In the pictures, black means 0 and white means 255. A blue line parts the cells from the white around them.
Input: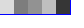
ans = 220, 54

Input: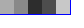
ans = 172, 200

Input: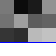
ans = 121, 194

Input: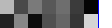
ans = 185, 212

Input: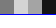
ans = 123, 20

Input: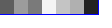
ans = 94, 34

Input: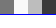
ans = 119, 58

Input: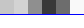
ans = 198, 249
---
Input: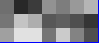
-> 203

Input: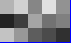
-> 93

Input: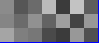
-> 59

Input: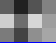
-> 67

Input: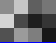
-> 155

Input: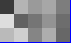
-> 133

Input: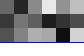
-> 168

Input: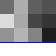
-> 180

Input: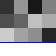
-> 162
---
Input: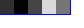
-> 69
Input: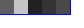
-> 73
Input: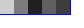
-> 96
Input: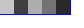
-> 115
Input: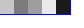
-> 158
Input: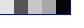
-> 168
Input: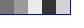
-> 155
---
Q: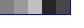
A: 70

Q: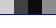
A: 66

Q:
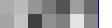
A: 84

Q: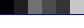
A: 31

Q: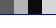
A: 92

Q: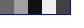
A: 66

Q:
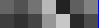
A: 41
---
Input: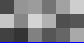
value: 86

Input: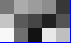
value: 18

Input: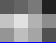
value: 190

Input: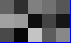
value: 196

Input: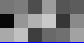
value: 105

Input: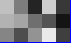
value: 147
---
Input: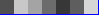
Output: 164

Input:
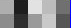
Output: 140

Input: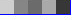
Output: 207

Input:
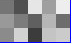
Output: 139

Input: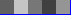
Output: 96

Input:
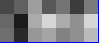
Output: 151

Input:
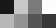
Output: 252

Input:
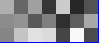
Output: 225

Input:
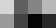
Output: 184

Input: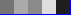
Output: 116
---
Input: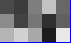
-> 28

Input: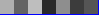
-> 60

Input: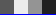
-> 148

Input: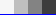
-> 131

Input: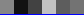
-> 93

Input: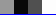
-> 80

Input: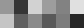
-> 124

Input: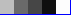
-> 15
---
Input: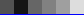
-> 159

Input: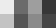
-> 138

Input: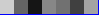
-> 64

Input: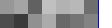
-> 117

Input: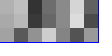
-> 83

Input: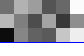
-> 198
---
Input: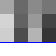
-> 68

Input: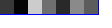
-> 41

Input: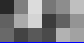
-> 60

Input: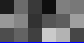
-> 28

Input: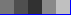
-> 79

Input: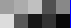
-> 23

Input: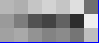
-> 67

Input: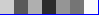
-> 89
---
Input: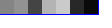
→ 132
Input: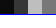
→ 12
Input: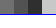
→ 112
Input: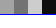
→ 163
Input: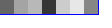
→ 101
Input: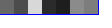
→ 103
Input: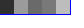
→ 47
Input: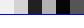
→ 240
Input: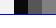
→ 242
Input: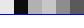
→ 232
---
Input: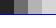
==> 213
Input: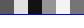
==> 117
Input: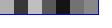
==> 136
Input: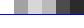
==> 43
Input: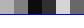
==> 104
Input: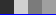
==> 159
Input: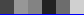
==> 208
